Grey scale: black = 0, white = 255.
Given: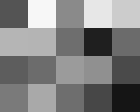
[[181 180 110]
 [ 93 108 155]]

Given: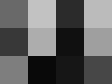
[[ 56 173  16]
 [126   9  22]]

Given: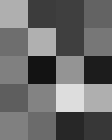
[[110 176  63]
 [128  19 148]]

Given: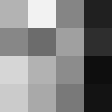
[[135 108 160]
 [214 178 140]]

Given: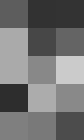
[[170  71 100]
 [170 136 203]]

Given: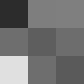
[[110  94 109]
 [224 110  90]]
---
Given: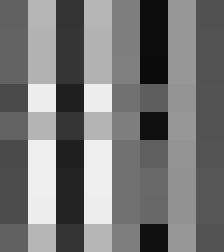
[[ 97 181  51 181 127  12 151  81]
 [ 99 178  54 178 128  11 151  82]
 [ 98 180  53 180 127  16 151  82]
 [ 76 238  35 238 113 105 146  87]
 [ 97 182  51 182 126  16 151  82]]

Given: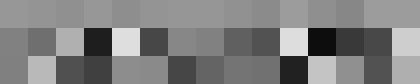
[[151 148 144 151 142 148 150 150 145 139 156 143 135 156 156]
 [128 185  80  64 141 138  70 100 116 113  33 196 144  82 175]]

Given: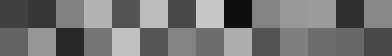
[[ 64  55 130 178  83 187  73 198  15 131 151 155  48 135]]

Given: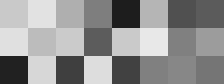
[[201 226 175 126  29 181  80  91]
 [ 33 215  63 221  65 128 135 117]]

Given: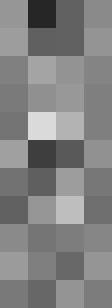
[[150  38  97 138]
 [128 164 147 132]
 [116 218 179 127]
 [114  95 157 119]
 [138 117 125 134]
 [121 103 148 124]]

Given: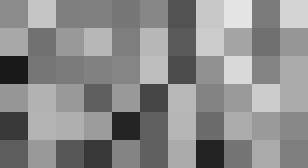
[[140 197 127 128 119 135  82 199 229 122 212]
 [ 25 118 123 129 133 190  76 145 217 132 170]
 [ 57 180 175 155  36  96 182 108 172 154 136]]
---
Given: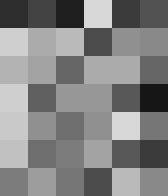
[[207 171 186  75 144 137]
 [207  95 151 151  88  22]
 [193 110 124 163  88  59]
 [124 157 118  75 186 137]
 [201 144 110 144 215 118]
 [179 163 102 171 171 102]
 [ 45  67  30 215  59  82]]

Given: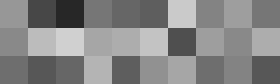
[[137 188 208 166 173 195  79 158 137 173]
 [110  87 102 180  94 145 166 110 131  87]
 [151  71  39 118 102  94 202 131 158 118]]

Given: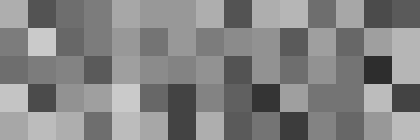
[[167 188 174 110 188 167  67 174  90 116  60 131 103 152 188]
 [196  75 146 159 202 103  67 131  96  52 159 116 116 188  67]
 [110 124 131  90 159 139 131 146  83 146 110 146 116  45 182]
 [174  83 110 124 167 152 152 174  83 174 182 110 167  75  90]
 [124 202 103 124 152 116 152 124 139 146  90 159 103 159 182]]

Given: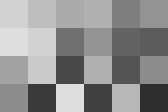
[[140  58 222  65 183  46]
 [210 190 170 176 127 147]
 [222 210 112 147  99  92]
 [162 202  72 176  84 140]]

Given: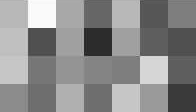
[[139 111 175 111 198 154  59]
 [183 250 168 103 183  87 126]
 [191  80 160  45 160  95  80]
 [198 119 147 132 126 213  95]]

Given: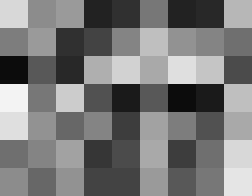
[[243 119 204  81  26  88  12  26 191]
 [111 132 162  54  75 169  61 111 216]
 [216 140 154  34  48 119  34  40 183]
 [140 103 146  67  67 154  88 119 229]
 [223 146 103 132  61 162 125  81 169]
 [125 154  48  67 132 191 146 132 111]
 [ 12  88  40 175 210 169 223 197  75]]

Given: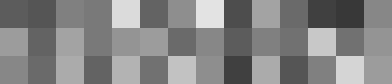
[[135 106 171  99 179 113 194 142  64 171  85 128 213 156]
 [156  99 163 121 148 156 106 135  92 128 113 200 113 148]
 [ 92  85 128 121 219  99 142 227  77 163 106  64  56 135]]

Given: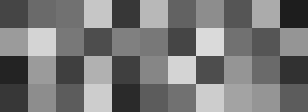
[[155 212 120  77 128 120  69 218 113  85 149]
 [ 69 106 113 198  55 184  98 141  85 171  29]
 [ 55 141  92 205  42  92 113 205 163 149  92]
 [ 35 155  63 177  63 134 212  77 149 106  49]]
